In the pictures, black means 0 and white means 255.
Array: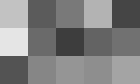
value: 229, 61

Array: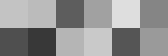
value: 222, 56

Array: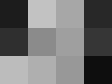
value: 194, 14

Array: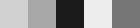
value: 237, 26

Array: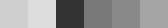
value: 220, 51

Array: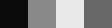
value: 233, 11

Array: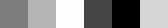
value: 253, 0
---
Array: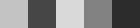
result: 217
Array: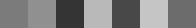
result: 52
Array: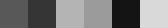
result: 180
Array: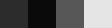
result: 87
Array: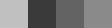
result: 99
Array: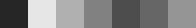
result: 176
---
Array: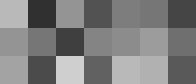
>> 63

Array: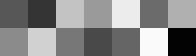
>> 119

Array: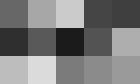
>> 27

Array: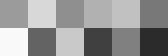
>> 201

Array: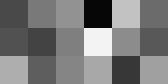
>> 127

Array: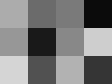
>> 136

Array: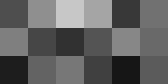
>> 49

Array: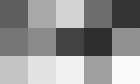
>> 66
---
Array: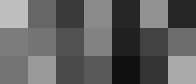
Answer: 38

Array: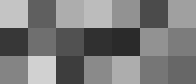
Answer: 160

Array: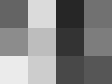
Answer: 113

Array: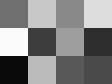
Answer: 221

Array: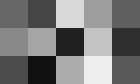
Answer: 95

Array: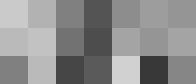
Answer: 149

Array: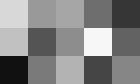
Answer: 54
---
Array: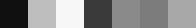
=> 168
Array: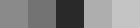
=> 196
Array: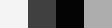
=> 173
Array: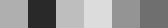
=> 111
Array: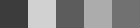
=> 113
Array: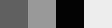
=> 237
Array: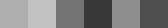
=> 79
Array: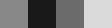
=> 218
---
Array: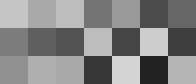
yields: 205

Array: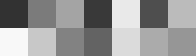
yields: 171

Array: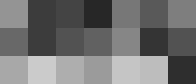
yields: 52

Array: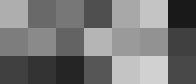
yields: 146

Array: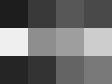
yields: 158

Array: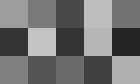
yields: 182

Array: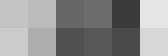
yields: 74
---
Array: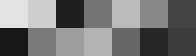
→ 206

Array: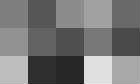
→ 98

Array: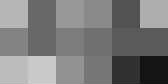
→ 104

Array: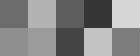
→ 179

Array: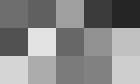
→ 227

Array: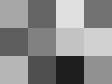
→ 129

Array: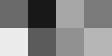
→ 24

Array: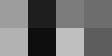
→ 30

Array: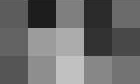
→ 156
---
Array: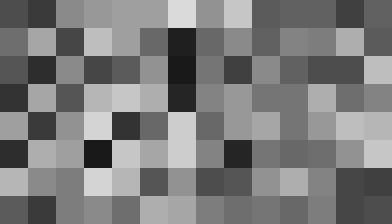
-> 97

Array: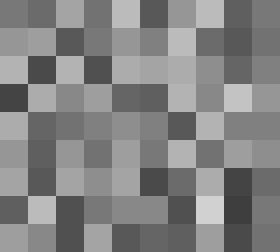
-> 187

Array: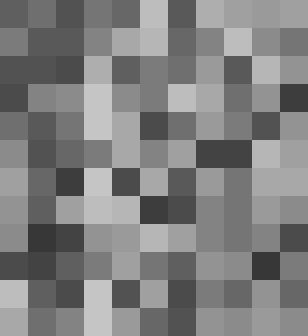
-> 160

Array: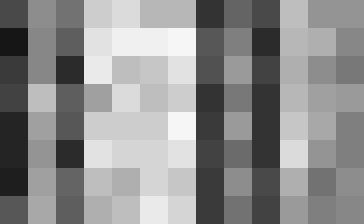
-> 190

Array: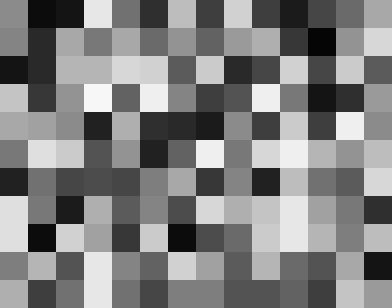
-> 70
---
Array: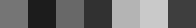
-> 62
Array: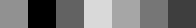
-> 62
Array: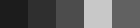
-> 97
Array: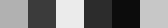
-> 199
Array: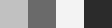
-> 43
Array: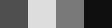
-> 15
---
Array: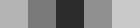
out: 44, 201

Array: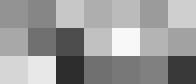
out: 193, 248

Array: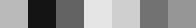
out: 229, 229

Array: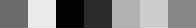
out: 43, 234

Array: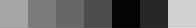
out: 77, 208

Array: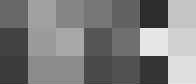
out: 86, 231

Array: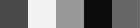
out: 152, 242
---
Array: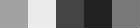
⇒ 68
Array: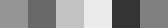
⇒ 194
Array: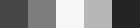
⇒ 246
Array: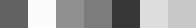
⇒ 144
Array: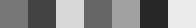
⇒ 215
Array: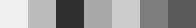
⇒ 48
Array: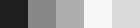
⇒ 174
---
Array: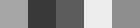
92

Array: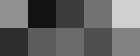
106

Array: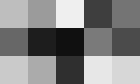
47

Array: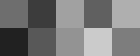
147

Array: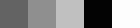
192

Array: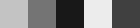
24

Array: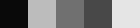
112
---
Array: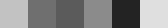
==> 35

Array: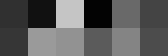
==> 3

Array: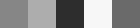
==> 45

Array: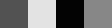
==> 3

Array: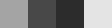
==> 44

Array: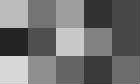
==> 36
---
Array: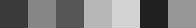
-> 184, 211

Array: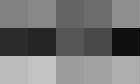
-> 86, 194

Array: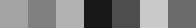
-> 24, 201

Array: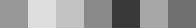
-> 137, 222

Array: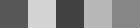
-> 65, 211

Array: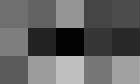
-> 3, 192
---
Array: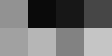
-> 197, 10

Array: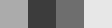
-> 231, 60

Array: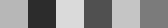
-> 218, 44

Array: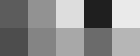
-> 234, 31

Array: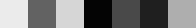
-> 235, 4

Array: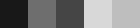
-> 216, 24
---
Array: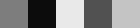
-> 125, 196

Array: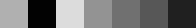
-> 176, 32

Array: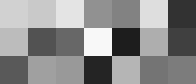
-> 209, 124

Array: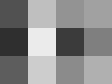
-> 81, 176

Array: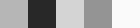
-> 182, 250

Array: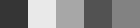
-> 53, 130
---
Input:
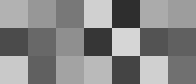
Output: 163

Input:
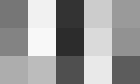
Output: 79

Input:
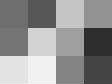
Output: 132

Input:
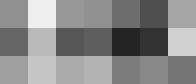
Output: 172

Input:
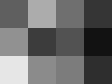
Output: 124

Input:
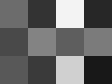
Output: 208

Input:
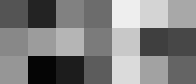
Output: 28

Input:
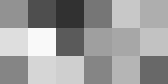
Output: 207
